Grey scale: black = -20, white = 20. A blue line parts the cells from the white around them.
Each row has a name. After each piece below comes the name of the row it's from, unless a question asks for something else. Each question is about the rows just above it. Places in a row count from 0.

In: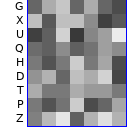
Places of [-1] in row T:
1 2 6
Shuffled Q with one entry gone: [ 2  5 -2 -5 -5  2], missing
[-3]
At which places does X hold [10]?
0 2 3
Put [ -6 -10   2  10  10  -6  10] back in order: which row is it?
X
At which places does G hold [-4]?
0 3 5
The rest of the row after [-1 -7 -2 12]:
[-8 -4  6]
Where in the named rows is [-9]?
D, 6

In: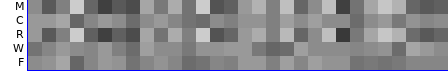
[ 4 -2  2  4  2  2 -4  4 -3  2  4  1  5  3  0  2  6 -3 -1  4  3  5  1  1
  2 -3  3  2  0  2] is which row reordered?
C
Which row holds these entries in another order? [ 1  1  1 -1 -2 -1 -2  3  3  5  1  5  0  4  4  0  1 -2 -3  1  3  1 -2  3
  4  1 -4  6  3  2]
F
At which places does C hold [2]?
6 8 13 19 21 22 24 29
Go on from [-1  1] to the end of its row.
[1 1]
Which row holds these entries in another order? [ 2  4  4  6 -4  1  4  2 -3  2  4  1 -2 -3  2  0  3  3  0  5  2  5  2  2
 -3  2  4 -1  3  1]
C

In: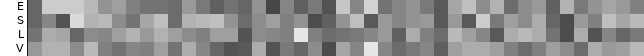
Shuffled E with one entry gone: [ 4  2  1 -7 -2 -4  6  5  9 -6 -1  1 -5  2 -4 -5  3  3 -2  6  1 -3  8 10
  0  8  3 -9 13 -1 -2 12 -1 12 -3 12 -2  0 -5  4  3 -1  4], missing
[11]
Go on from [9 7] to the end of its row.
[-2 -8  7 -7  1 -4 -1]
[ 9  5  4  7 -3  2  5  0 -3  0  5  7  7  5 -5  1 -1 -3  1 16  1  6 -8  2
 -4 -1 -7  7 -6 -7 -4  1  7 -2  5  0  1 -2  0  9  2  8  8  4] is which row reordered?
V
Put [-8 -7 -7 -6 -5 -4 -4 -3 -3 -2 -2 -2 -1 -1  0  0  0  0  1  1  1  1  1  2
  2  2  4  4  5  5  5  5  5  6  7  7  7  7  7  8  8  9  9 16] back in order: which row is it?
L

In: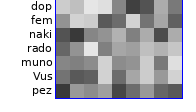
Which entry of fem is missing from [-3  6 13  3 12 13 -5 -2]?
[-6]
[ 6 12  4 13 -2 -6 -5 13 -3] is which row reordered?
Vus

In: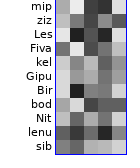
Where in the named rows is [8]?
sib, 2
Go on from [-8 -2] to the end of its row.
[10]
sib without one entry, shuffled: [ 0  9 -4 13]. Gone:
[8]

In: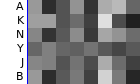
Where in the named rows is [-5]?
Y, 3
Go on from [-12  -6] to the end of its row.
[  2 -11   6   3  -3]
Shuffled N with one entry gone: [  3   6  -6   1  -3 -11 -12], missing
[2]
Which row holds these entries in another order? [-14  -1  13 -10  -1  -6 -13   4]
B

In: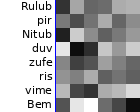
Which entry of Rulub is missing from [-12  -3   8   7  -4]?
[6]
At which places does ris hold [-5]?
3 5

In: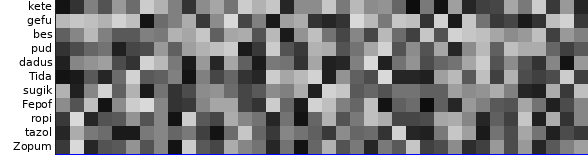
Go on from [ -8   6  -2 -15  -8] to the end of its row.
[-11]
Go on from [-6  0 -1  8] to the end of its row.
[  6  11  -5   6   7  -7   9 -16   3  10  -2  -9   1  -9   9  -3 -10  11
  -7  13  11  10   6   2   4  10 -10   4   0]
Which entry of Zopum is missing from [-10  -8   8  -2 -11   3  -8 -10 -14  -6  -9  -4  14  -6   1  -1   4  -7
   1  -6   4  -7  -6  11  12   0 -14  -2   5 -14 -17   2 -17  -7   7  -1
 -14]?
[-13]
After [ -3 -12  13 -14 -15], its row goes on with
[ -1  11   5 -16  -2  -8   6  -2 -15  -8 -11]

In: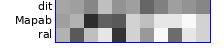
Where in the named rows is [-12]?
ral, 4
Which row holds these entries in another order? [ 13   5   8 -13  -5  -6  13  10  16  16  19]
Mapab
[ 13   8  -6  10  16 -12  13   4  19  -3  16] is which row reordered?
ral
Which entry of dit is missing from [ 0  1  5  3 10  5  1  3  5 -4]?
[6]
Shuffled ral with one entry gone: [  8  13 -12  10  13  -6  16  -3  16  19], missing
[4]
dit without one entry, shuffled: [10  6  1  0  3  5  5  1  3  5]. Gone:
[-4]

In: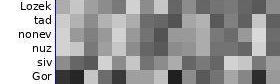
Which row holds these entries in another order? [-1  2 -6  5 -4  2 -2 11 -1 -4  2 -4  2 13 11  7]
Lozek
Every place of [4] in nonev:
1 3 5 8 9 13
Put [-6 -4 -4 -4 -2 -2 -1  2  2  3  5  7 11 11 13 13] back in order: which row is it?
nuz
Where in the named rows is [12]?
tad, 0
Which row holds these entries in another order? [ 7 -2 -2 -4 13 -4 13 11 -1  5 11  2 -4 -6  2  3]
nuz
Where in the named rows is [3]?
nuz, 9

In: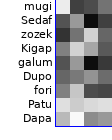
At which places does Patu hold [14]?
2
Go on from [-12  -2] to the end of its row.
[13 -4]
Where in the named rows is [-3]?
Dupo, 3
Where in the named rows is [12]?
Patu, 1

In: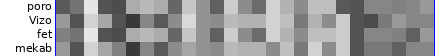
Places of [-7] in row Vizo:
1 4 21
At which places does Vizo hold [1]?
6 25 26
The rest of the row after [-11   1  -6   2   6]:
[ 3  2  9  8  8  2 10 -1 13  2 12 -7 -1 -1 -5  1  1]
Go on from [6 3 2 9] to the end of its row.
[ 8  8  2 10 -1 13  2 12 -7 -1 -1 -5  1  1]

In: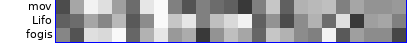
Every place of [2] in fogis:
17 22 23
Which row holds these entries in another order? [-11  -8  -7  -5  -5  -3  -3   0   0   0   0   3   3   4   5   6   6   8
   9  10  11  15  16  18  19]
mov
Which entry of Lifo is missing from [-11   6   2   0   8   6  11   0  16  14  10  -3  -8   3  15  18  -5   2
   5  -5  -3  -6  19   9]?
[1]
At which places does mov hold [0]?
8 10 14 20

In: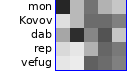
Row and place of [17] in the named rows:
vefug, 1
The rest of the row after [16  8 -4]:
[-1]
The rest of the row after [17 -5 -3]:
[0]
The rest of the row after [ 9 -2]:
[ 8 11]

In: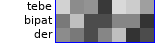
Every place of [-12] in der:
5
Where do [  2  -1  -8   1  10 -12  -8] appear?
der
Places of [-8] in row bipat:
2 3
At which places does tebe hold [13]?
0
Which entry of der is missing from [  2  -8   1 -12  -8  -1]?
[10]
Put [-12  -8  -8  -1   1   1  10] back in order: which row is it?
bipat

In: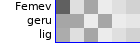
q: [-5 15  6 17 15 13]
Femev
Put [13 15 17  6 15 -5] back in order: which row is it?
Femev
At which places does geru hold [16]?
5

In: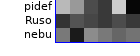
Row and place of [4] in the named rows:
pidef, 1
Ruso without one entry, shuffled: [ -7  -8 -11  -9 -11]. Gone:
[-12]
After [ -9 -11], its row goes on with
[ -8 -11]

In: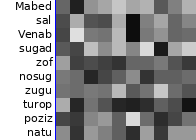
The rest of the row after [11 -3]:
[-7]
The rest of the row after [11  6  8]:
[-6  0  8]
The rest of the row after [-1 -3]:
[-14  -9  -5   2 -12  -5  -5  -3]

